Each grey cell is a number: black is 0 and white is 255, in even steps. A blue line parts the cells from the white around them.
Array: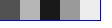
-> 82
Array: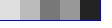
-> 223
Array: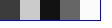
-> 60
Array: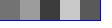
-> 115
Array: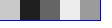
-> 201
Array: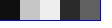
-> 15
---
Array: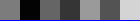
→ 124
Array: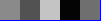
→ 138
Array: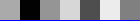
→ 170
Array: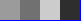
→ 155
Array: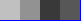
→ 192
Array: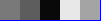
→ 121
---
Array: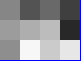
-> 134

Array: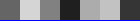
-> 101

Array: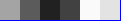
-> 164

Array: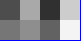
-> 77

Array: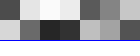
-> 76

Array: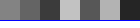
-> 131
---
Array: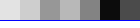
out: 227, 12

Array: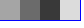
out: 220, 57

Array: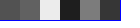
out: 236, 30

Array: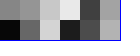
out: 233, 7

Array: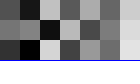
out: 227, 1

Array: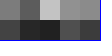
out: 195, 33

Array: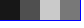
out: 202, 23

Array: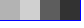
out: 208, 50

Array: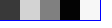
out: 247, 3
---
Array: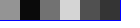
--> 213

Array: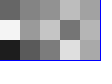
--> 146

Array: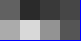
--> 42

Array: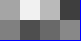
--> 241

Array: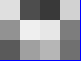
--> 77

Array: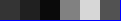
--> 129

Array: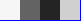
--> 99

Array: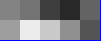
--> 62

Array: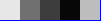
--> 61
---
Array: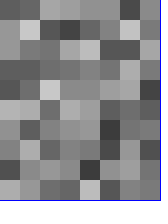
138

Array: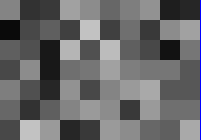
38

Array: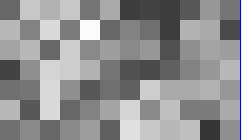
117

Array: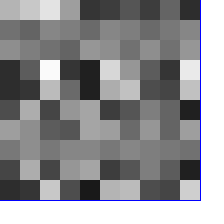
45

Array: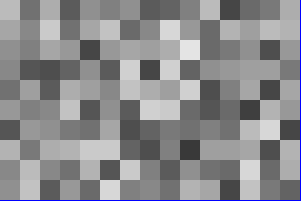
173

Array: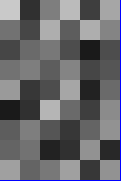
166

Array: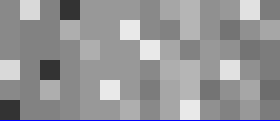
124
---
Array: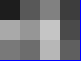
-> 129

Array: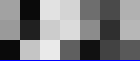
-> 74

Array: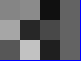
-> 16

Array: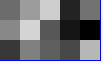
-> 35

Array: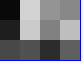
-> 148

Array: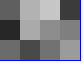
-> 198
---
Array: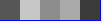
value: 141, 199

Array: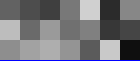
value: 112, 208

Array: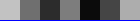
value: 125, 194

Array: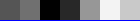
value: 40, 243

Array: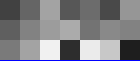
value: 171, 241

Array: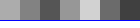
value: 151, 210

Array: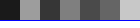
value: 127, 200
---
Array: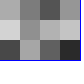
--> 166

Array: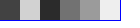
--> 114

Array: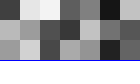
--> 148

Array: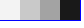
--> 201

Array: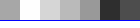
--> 153

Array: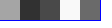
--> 73

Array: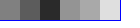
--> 148

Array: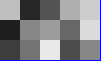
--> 232

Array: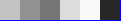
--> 220

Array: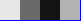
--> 106
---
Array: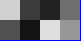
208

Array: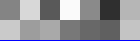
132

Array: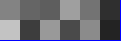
131

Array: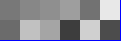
120

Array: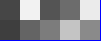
70

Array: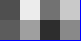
79

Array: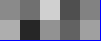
138

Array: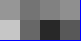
150

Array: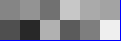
133
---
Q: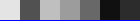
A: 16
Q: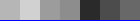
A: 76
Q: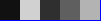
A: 95
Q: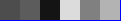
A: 128
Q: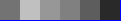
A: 93
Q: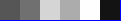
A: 254
